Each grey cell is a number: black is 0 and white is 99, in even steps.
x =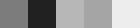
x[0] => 48
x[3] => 64
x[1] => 13
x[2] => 71

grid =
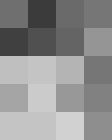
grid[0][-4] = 43
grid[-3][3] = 46
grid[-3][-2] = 70
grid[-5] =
[43, 23, 41, 46]
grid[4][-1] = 55

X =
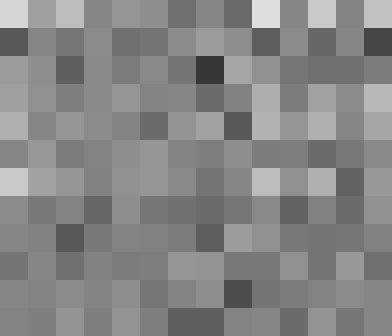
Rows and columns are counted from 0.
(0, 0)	83
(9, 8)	47
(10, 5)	46
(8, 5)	50
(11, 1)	49
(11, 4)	57
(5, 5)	58
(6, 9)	73
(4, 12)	52
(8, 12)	46
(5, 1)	59
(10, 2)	54
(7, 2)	51
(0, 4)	58
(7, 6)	44
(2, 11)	43
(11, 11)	57
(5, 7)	49
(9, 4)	48
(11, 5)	49
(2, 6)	45
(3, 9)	67
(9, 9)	47
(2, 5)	53
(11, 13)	52
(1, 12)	52
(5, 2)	48
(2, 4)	48
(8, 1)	50
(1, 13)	27
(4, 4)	51
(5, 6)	51
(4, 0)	68
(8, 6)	48
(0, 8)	41
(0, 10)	52
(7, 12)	41
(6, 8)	52

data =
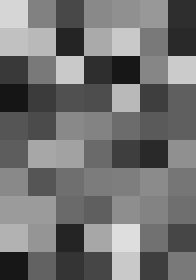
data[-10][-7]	83
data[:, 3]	[53, 66, 18, 30, 51, 41, 48, 37, 65, 27]
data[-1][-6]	38
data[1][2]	14
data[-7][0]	8
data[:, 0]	[83, 75, 22, 8, 33, 36, 53, 60, 69, 9]
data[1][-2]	47
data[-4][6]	46
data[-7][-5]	31
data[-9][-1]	16
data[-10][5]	59
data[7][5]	51
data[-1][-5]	20
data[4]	[33, 29, 53, 51, 42, 35, 37]
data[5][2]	63
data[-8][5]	52
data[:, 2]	[28, 14, 78, 31, 53, 63, 43, 41, 14, 20]

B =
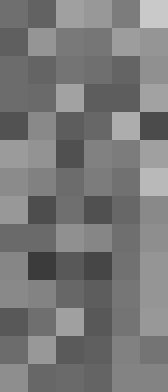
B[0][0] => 43
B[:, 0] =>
[43, 37, 42, 42, 32, 60, 54, 59, 41, 52, 53, 34, 42, 55]
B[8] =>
[41, 41, 56, 52, 43, 55]
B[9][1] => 23
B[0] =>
[43, 38, 62, 59, 48, 78]
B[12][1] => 59
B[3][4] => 36
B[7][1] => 30
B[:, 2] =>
[62, 47, 45, 63, 36, 31, 42, 43, 56, 34, 40, 62, 35, 41]
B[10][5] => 58
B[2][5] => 56
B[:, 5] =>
[78, 58, 56, 63, 29, 62, 72, 53, 55, 58, 58, 59, 45, 51]
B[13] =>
[55, 40, 41, 39, 51, 51]
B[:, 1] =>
[38, 58, 39, 41, 53, 57, 50, 30, 41, 23, 51, 43, 59, 40]
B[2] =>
[42, 39, 45, 43, 39, 56]
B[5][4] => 48
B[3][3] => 36

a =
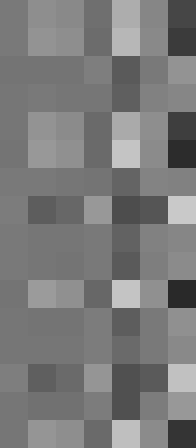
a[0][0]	47
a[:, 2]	[53, 55, 45, 46, 54, 56, 46, 40, 46, 45, 56, 45, 46, 41, 44, 55]
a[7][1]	36
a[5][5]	54
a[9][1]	46
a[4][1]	57
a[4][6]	24
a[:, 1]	[55, 57, 45, 47, 57, 59, 47, 36, 46, 46, 60, 45, 46, 37, 44, 58]
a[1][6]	23
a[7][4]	30
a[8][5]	50
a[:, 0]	[47, 47, 45, 46, 46, 45, 47, 48, 47, 47, 45, 46, 46, 49, 46, 46]
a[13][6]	75
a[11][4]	36
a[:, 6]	[27, 23, 57, 52, 24, 17, 50, 78, 52, 54, 16, 56, 53, 75, 59, 20]
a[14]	[46, 44, 44, 48, 31, 48, 59]
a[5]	[45, 59, 56, 41, 76, 54, 17]
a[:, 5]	[52, 53, 47, 50, 55, 54, 51, 33, 50, 49, 56, 47, 47, 35, 48, 54]
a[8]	[47, 46, 46, 47, 38, 50, 52]
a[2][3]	49
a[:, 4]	[67, 71, 35, 37, 66, 76, 39, 30, 38, 35, 76, 36, 41, 31, 31, 74]
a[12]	[46, 46, 46, 48, 41, 47, 53]

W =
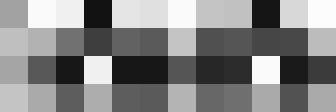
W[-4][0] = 63
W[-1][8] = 43
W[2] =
[64, 34, 9, 93, 9, 9, 33, 15, 17, 97, 10, 23]
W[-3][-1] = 73
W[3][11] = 66
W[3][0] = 76
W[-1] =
[76, 66, 36, 67, 36, 35, 70, 40, 43, 66, 32, 66]
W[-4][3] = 7
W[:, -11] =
[97, 69, 34, 66]
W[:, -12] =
[63, 74, 64, 76]
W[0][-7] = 87

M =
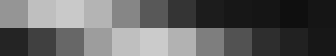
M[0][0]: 58
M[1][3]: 61
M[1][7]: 49
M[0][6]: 20
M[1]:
[14, 25, 40, 61, 74, 79, 69, 49, 32, 18, 13, 9]
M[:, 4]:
[52, 74]

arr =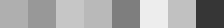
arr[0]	68
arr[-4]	49
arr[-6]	77

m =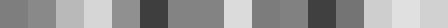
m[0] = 49
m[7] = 51
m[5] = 24
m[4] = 56
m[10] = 50
